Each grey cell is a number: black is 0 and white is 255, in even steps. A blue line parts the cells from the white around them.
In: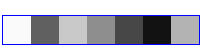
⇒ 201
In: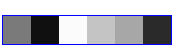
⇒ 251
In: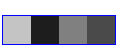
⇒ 128
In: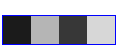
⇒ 55
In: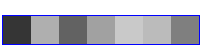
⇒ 98
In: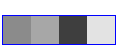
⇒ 62
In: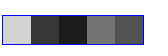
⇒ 28
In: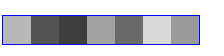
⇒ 62
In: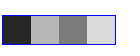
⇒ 123
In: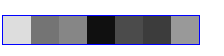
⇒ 134
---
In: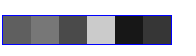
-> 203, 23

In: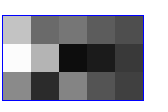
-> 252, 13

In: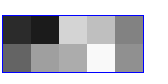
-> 249, 27

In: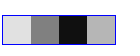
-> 225, 16

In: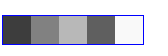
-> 249, 61

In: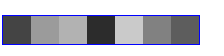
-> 202, 44

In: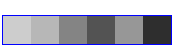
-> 205, 46

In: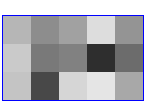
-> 229, 46
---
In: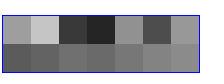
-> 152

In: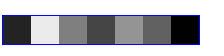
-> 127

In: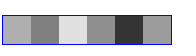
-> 156

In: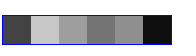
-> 143

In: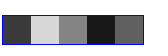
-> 96

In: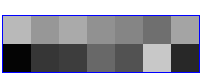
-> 170

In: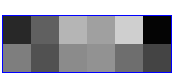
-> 160

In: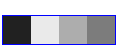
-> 124

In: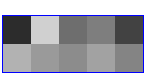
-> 162

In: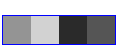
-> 85
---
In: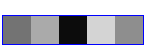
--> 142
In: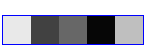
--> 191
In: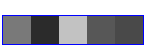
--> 73
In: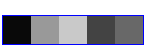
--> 104
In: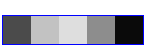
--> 10
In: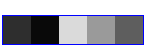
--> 94
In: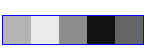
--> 101
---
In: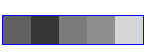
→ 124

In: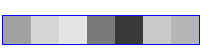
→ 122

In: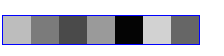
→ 154

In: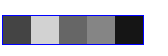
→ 102

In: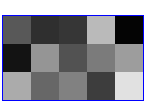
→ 82

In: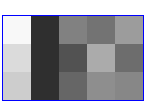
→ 82

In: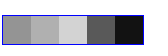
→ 211

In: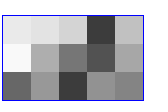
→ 118

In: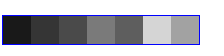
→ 122
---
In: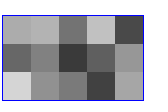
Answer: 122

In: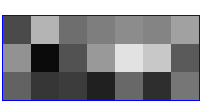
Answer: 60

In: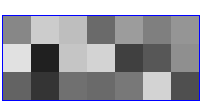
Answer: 112

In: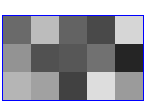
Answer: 65

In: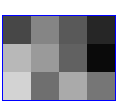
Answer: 170

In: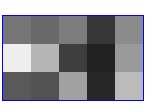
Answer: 161

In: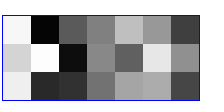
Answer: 49

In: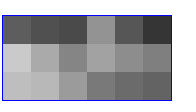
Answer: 155

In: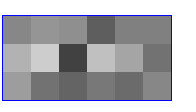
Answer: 100

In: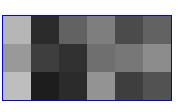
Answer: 43
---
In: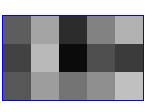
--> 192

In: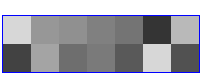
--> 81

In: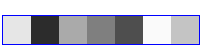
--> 196

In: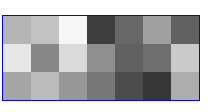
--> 173

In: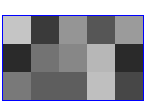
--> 71

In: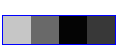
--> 56

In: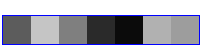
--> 157

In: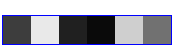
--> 113

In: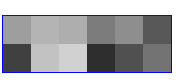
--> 115
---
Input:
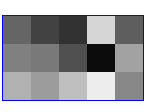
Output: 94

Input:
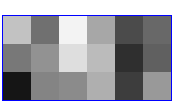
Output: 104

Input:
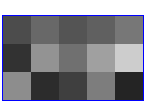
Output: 119

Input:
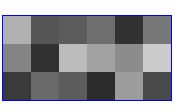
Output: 119

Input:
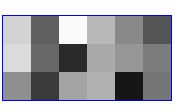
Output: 84

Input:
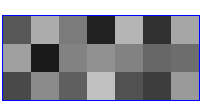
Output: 166

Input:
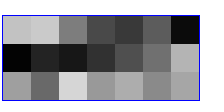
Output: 11
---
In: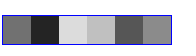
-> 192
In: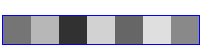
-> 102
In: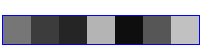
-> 14
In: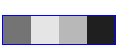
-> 229
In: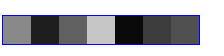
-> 10
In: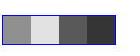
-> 226
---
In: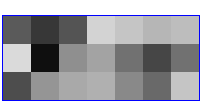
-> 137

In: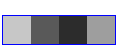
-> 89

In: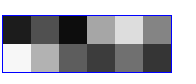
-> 60

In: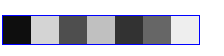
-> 50

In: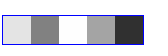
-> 254

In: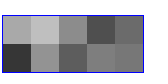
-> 93
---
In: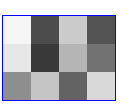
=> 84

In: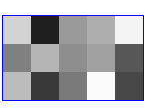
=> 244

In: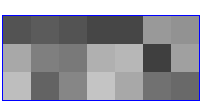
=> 146

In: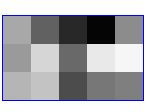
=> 140

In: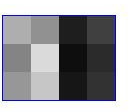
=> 64

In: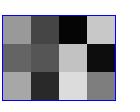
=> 200

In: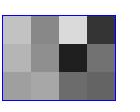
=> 52
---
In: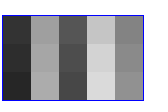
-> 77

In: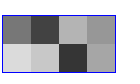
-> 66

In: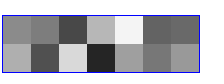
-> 244

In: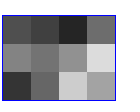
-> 115

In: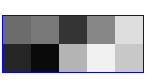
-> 52

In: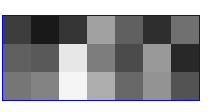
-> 75

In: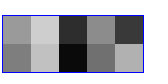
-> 45

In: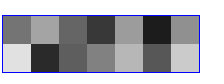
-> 156

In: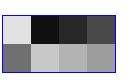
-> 16
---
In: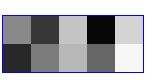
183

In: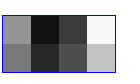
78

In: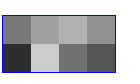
113

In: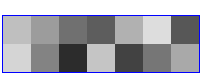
44

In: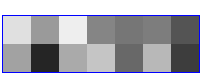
170

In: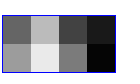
123

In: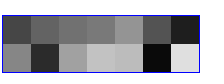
161

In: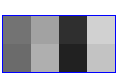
33

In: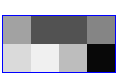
189
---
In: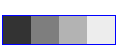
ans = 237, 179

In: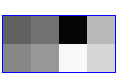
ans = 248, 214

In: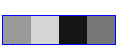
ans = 213, 154

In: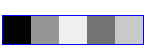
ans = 239, 201

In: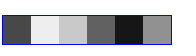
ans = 238, 201

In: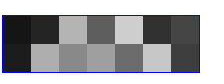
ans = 206, 199

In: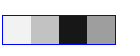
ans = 242, 194
